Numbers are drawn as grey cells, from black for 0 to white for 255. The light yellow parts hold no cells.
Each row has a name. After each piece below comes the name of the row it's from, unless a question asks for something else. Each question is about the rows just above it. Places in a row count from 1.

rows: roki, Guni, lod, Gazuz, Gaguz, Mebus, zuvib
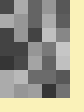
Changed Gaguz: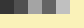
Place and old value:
2, [73]
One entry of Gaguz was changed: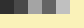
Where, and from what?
1, [53]
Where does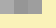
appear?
zuvib
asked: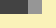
Gazuz
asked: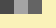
Gaguz

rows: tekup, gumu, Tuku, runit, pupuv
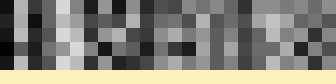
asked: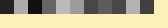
gumu
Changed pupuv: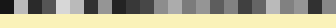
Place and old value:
10, [49]
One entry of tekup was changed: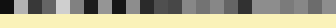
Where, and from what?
5, [215]
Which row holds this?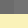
gumu
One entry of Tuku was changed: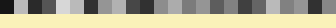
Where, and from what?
11, [56]
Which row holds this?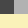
gumu
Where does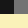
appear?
runit

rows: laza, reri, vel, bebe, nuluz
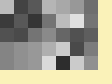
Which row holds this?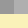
bebe
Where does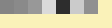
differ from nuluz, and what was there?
2, [144]

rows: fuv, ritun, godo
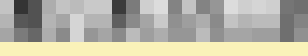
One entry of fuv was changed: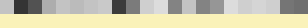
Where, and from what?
7, [201]
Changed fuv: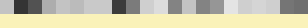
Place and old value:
17, [220]
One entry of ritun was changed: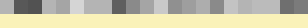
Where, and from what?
22, [131]

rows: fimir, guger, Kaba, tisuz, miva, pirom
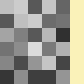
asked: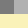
tisuz
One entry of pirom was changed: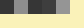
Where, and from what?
3, [62]
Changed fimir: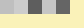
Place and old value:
3, [88]
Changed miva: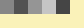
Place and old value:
2, [75]
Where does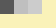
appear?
guger
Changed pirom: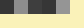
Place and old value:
4, [62]
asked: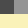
miva

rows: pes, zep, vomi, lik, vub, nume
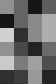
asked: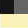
zep
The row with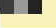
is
nume
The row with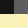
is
pes
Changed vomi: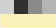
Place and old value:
4, [174]

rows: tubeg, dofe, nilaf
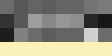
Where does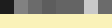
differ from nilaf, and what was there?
7, [208]
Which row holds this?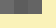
nilaf
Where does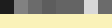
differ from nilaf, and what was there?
7, [208]
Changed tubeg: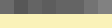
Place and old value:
8, [122]

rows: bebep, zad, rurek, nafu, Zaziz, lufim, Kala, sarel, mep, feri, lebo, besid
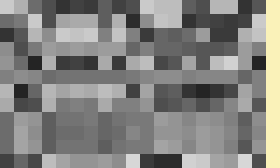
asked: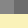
lufim
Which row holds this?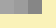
lebo
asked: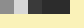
besid
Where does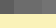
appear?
feri

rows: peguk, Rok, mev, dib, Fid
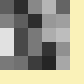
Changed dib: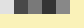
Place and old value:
5, [144]
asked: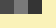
dib
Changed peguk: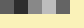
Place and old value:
4, [181]
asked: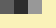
Rok

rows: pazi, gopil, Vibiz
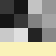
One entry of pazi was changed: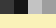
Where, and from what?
4, [150]
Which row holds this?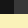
gopil

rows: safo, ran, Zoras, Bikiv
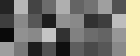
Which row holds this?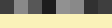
ran
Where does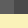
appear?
Bikiv
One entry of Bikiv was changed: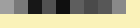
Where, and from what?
3, [29]
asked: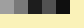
Bikiv
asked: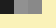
ran
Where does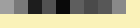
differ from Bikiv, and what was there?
5, [15]

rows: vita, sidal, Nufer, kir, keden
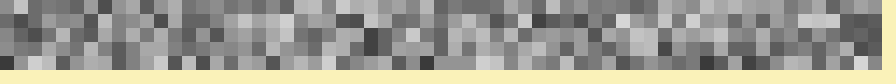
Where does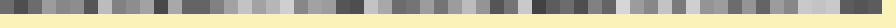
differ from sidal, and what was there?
12, [78]
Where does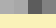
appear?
keden
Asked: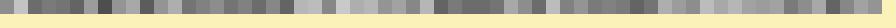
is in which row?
vita
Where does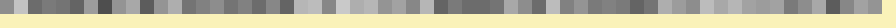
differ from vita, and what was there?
60, [100]

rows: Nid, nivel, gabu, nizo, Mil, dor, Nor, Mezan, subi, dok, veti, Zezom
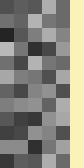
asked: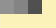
dok
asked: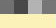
Mil
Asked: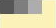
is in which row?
gabu
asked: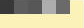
Zezom
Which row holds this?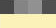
Nor

